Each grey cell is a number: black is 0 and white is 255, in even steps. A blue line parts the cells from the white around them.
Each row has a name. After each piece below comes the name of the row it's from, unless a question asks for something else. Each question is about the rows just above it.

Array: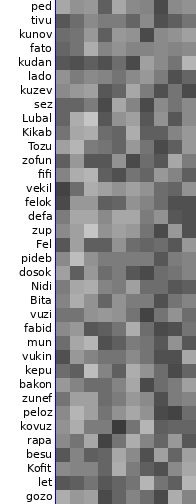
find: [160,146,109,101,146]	vekil
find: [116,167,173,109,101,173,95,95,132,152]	Kikab
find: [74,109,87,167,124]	zofun

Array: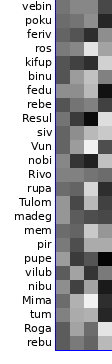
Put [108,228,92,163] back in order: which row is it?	Roga
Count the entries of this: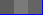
3
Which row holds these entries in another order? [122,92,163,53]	vilub
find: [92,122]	rebu
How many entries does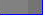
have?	3
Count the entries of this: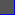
1

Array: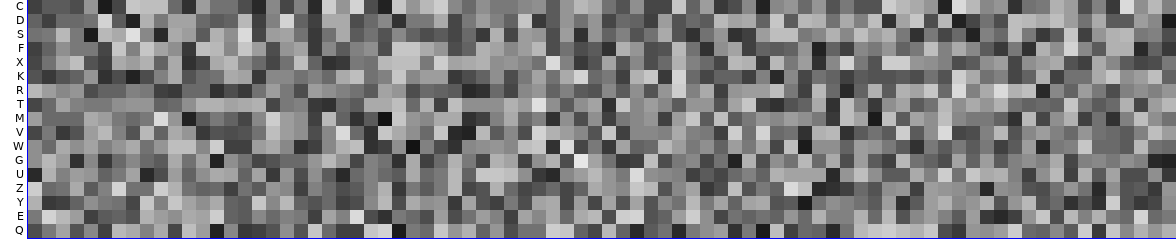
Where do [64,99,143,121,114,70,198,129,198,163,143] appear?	Y
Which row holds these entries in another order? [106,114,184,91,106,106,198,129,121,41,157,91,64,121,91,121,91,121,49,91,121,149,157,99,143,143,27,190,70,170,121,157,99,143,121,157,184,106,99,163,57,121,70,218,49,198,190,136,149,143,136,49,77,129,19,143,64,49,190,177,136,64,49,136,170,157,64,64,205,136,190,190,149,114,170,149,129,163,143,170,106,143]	W
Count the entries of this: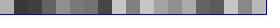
19

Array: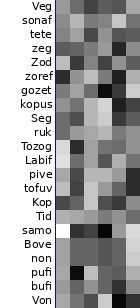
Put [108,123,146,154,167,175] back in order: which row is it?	Tid
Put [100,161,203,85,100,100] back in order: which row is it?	non
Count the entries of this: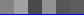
6
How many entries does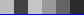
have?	6
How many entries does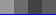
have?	4
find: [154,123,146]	Tid

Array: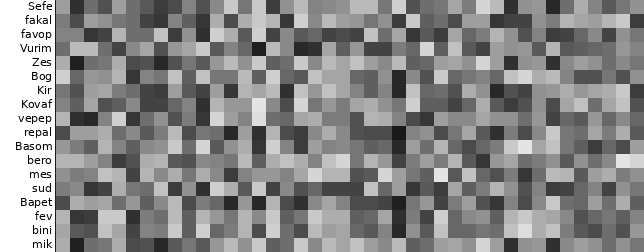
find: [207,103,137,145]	fev
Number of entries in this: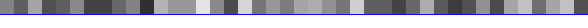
42
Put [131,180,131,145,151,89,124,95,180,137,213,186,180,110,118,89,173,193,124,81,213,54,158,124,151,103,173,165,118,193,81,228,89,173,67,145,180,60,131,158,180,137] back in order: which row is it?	mes

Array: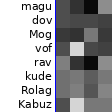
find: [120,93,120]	kude
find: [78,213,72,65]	vof
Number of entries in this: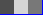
3
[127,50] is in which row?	rav
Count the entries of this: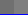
2
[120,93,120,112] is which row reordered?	kude

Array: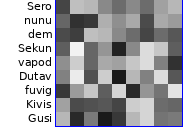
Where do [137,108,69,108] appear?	dem
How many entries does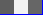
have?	3
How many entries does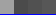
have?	4
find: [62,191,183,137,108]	dem

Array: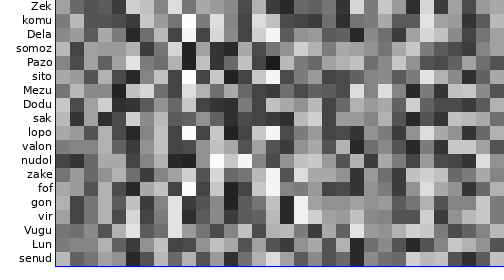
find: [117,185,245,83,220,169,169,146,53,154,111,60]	zake
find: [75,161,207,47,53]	Dodu
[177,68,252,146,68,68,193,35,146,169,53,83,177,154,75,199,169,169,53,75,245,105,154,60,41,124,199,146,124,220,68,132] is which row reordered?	fof

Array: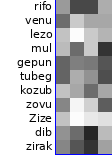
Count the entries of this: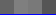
4
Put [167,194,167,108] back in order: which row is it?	kozub
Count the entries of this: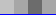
4
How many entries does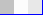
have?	3
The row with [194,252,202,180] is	lezo
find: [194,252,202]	lezo

